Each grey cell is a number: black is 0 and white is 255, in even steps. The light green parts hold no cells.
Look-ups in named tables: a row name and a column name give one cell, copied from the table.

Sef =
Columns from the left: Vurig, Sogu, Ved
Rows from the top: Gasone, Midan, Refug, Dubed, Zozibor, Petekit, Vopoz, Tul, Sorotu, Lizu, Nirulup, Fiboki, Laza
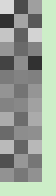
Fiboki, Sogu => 151
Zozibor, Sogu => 141
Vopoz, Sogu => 116
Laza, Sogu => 120
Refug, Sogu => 97
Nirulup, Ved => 184
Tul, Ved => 161
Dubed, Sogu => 106

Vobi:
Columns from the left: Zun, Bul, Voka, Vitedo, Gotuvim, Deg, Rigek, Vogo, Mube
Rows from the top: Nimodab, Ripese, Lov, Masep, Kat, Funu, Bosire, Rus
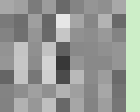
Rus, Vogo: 158
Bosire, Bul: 142
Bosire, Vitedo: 144
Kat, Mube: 149
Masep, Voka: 144
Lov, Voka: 149
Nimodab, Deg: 132
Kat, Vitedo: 211
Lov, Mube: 131
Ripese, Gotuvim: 230
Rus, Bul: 178
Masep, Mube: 149
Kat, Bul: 198

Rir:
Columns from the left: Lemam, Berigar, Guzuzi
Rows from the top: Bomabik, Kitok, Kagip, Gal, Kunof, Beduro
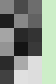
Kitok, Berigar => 136
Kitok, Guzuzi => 98
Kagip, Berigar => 40
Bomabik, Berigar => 74
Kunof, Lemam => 42
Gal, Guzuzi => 57

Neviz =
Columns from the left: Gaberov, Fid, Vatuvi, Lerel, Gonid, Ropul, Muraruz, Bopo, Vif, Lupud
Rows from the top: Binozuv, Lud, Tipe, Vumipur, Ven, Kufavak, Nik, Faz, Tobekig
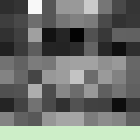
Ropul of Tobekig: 166
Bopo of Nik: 95
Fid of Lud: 73
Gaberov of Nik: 80
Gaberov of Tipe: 49
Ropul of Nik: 108
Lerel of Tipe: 18
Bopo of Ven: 144
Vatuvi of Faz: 114
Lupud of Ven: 103
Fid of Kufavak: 103
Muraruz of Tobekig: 124
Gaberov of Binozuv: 46
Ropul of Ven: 162

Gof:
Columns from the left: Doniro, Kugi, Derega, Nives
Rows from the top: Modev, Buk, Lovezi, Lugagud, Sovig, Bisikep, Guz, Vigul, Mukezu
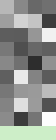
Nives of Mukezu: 253
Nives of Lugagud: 96
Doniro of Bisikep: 95
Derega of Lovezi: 150
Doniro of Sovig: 136
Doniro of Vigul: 131
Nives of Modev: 112
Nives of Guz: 188
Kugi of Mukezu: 60

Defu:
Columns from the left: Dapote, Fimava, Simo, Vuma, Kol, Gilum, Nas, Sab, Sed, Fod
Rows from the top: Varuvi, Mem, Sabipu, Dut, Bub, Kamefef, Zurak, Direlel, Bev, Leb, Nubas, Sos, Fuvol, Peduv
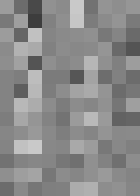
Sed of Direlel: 118
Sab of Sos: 130
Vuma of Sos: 133
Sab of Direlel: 145
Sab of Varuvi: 148
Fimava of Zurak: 94
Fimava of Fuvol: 158

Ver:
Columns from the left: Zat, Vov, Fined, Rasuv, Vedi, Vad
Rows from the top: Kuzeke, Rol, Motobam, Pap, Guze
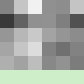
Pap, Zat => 165
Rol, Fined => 144
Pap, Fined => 220
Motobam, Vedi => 149
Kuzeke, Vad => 196
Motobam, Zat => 150

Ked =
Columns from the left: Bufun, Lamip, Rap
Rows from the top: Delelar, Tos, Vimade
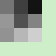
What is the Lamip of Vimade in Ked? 183
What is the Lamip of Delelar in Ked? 63
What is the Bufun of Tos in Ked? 151
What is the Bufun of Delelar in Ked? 117
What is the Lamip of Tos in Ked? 81
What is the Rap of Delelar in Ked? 19
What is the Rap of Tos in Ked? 131
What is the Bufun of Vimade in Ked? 146
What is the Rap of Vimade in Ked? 207

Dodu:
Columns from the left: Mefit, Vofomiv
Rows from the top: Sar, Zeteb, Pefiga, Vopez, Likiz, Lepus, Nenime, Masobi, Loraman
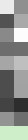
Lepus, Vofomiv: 163
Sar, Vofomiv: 143
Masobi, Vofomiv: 45
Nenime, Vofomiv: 162
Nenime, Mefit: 77
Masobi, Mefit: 67
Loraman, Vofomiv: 110
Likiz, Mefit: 166
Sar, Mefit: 234
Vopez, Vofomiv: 110
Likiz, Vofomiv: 191
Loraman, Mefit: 147
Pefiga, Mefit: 137

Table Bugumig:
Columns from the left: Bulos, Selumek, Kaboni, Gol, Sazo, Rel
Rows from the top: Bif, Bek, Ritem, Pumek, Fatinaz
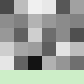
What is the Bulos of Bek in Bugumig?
141
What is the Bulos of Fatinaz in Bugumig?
230
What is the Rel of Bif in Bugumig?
161
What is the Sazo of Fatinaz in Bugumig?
149
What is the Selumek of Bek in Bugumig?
129
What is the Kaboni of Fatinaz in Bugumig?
19
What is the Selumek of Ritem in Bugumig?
97
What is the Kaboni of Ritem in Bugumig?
207
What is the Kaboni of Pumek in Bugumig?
157
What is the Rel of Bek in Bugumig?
130
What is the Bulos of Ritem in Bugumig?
152
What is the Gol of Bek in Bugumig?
152
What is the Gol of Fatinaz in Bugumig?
177
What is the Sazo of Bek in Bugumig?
139
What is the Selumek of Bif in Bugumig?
189
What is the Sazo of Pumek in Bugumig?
227
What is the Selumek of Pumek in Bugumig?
165
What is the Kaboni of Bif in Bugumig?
240
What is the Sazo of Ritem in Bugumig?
139
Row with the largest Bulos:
Fatinaz

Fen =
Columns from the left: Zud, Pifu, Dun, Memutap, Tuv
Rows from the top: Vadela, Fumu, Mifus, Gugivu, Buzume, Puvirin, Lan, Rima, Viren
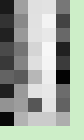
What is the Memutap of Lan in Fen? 231
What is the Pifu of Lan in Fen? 154
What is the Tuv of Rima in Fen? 98
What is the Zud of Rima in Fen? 147
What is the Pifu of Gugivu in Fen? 116
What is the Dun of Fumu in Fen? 225

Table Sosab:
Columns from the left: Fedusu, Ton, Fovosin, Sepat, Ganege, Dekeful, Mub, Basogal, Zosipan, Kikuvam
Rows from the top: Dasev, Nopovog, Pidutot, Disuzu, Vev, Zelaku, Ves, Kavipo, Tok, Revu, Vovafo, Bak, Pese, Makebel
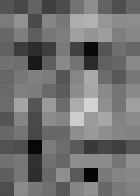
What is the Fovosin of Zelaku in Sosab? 128
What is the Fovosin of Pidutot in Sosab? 94
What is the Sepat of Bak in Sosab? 113
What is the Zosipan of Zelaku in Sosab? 88
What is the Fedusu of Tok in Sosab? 84
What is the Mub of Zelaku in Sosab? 169
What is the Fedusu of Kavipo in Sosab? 108
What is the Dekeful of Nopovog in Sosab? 172
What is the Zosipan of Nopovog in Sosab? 140

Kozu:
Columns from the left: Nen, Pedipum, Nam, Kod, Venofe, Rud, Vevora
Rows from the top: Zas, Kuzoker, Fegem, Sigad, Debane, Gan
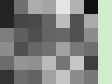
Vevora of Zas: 16
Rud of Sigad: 121
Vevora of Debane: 62
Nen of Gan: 51
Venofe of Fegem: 103
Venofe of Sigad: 161
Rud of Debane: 197
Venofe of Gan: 196
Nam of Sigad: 103
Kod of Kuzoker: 101
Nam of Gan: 99
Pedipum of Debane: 148
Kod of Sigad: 113
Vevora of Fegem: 140
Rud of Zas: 178
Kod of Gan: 161
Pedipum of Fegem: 94
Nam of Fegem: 79
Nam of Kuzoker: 73
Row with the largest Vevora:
Kuzoker

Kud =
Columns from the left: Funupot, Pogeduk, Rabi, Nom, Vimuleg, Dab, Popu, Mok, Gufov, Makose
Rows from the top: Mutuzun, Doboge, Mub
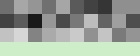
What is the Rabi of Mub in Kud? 131
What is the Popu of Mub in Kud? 145
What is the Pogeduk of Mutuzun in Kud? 167
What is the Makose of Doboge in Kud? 78
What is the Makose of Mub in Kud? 148
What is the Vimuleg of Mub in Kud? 186
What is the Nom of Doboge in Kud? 151
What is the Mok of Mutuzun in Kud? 53
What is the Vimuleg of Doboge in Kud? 74
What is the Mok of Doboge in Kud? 99
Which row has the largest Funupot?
Mub

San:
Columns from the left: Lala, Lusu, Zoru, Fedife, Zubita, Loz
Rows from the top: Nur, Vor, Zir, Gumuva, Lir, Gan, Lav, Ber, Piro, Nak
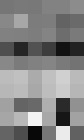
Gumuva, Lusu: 37
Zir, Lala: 129
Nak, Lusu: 77
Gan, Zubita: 208
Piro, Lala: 166
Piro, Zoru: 243
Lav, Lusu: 187
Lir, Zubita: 122
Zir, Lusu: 128
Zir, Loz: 122
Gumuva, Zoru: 82
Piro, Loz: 162
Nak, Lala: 100
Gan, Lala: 188
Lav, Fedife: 189
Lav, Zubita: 203
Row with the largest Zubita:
Nak

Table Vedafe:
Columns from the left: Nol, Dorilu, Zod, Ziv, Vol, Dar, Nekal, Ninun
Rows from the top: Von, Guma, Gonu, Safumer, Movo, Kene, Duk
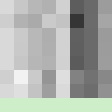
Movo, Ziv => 178
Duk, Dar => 119
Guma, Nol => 206
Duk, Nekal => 109
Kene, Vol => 222
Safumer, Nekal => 106
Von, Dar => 93
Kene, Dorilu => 242
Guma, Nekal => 107
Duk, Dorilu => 223
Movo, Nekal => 106
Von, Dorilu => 199
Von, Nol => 217
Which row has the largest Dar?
Kene

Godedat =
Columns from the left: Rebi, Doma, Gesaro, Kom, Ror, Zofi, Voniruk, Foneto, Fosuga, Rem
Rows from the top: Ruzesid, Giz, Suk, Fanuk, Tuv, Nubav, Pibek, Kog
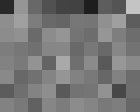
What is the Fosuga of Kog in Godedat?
126
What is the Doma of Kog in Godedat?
121
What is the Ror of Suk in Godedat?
149
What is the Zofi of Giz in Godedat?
119
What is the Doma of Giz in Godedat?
160
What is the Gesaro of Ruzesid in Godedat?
104
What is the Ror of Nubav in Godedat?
149

